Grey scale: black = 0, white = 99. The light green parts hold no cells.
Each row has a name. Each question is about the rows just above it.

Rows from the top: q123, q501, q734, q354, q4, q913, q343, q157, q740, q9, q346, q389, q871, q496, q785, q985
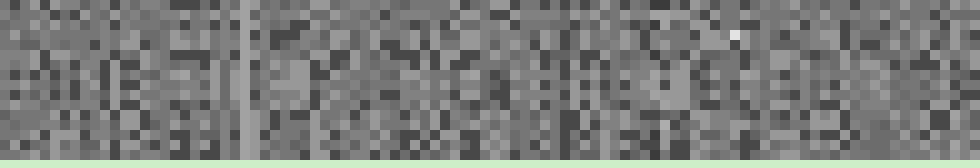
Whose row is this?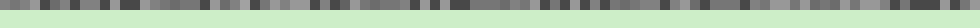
q343
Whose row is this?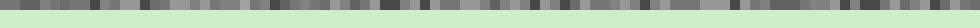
q4
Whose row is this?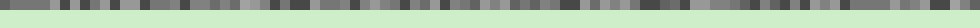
q389
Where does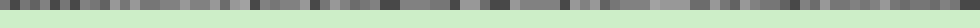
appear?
q9
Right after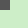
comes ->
[46]
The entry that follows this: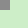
[38]

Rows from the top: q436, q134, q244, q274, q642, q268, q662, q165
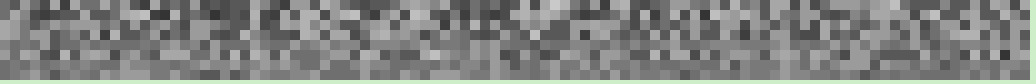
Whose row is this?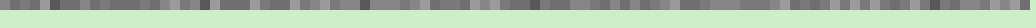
q642
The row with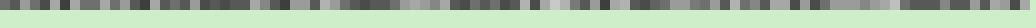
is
q436
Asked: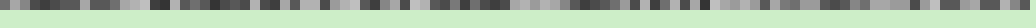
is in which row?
q134
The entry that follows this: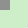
[60]
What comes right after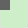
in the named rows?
[43]

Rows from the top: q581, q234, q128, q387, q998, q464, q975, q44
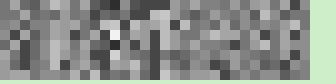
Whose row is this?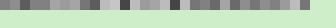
q128
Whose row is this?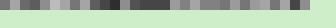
q581
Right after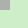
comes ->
[41]
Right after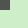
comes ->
[27]

